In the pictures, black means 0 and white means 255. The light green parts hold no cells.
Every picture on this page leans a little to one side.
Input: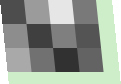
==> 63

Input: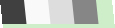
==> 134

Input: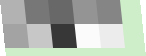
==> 104

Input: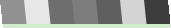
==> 95

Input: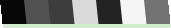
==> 35

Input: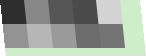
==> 74

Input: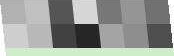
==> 65

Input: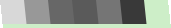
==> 90

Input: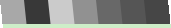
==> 70
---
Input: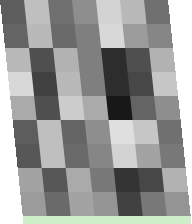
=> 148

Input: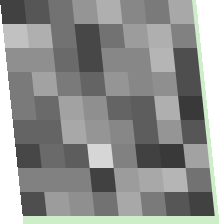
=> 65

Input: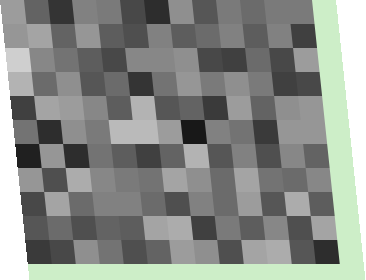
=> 45

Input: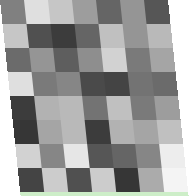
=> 244

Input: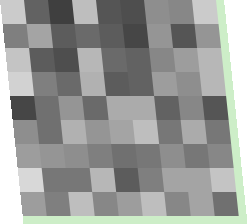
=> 112

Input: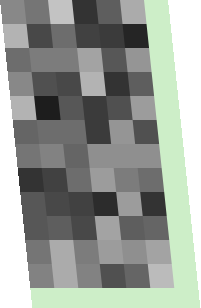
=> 187
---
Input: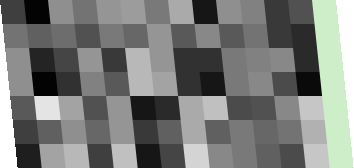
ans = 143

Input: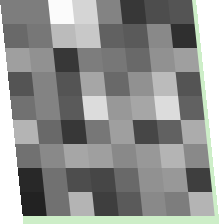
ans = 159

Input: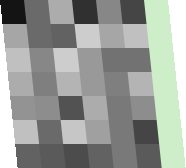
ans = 192

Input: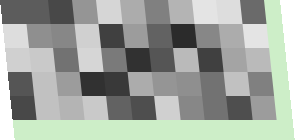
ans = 208

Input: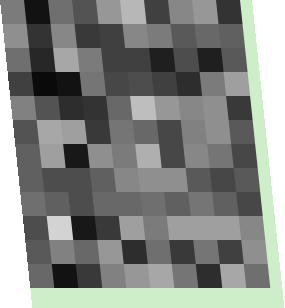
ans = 111
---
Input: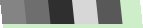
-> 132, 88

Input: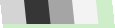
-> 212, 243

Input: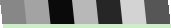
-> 135, 86

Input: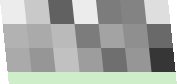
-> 236, 54

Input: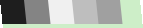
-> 30, 160

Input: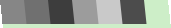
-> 134, 76

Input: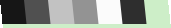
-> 22, 46

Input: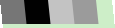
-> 118, 155

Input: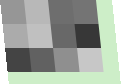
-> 150, 199

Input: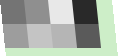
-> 116, 90
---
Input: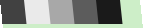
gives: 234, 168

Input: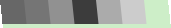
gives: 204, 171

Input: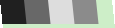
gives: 221, 139

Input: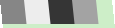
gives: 237, 163

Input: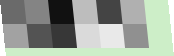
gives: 233, 218

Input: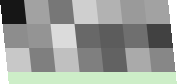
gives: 219, 207

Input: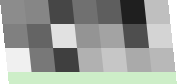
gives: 240, 225
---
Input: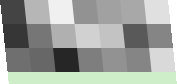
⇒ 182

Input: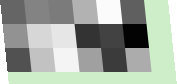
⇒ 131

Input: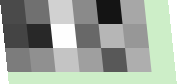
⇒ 112

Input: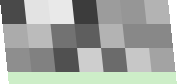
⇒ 227

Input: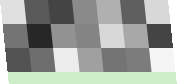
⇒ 89

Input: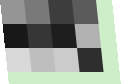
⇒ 121

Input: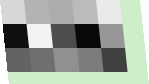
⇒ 179
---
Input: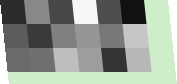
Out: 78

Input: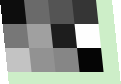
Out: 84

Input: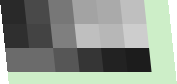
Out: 170

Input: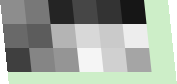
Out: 51

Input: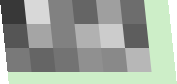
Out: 159

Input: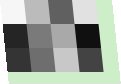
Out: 96

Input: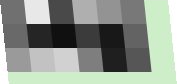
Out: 147

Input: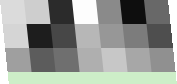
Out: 14
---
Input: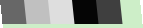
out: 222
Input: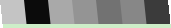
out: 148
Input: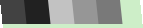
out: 194
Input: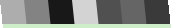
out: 211
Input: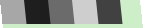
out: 107
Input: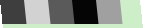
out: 90
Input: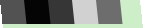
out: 54
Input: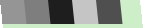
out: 30
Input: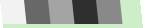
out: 164
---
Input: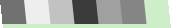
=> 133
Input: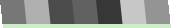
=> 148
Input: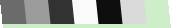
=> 218
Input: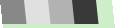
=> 57
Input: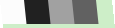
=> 97
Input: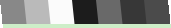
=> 75
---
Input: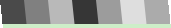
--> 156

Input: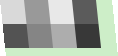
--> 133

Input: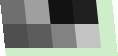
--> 92

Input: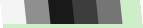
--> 25

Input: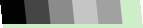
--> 139

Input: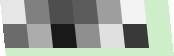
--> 143

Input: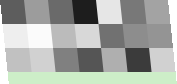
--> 175

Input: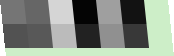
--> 34

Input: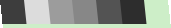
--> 135
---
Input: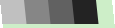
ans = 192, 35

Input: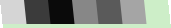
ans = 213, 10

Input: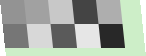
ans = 230, 40

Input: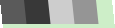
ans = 205, 56

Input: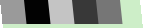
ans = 196, 2

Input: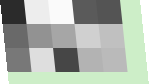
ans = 250, 43

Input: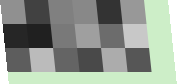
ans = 200, 32
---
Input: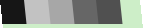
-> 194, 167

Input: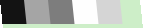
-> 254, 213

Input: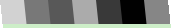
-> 210, 171

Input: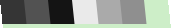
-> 234, 170

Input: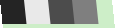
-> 233, 127

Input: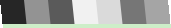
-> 241, 218

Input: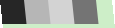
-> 211, 182

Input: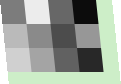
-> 236, 208

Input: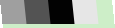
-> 230, 159

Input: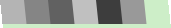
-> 192, 180
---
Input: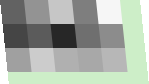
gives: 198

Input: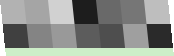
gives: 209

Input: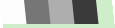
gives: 174

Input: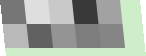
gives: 201

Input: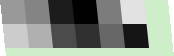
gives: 28

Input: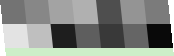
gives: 163

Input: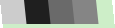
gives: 106
